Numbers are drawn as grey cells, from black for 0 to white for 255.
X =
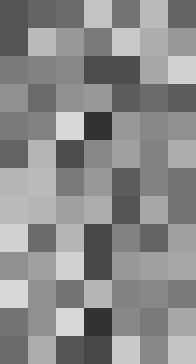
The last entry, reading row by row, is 195
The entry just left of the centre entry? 122
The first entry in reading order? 85
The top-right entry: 100
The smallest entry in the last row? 71
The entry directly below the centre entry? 173
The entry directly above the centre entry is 136
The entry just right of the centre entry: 93
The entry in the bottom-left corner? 107
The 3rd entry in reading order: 107
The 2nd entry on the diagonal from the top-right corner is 173
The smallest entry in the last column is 93
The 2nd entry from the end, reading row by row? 136
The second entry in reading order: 100
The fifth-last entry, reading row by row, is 85
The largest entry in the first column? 216

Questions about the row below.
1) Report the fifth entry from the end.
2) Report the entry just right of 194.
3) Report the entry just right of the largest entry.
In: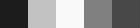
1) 28
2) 249
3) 128

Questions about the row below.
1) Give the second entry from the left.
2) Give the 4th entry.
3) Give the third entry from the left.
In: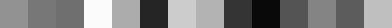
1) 119
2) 251
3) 111

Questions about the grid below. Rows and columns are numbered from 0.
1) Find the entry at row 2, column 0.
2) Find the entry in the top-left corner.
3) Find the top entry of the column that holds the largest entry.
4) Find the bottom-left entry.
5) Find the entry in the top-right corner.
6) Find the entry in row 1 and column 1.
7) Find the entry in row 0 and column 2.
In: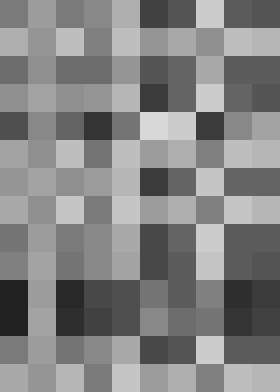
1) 108
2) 122
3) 65
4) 169
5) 85
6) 149
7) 122

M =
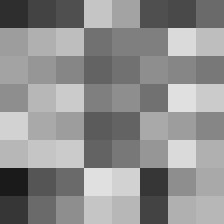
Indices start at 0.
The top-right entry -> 106
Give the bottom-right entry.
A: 183
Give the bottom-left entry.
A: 54
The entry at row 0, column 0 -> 46
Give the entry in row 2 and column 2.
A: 134
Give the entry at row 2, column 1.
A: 150
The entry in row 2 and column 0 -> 163
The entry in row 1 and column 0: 157
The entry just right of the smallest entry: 85
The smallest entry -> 26
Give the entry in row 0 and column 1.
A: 67
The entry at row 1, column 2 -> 190
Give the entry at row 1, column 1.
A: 176
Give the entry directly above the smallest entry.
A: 183
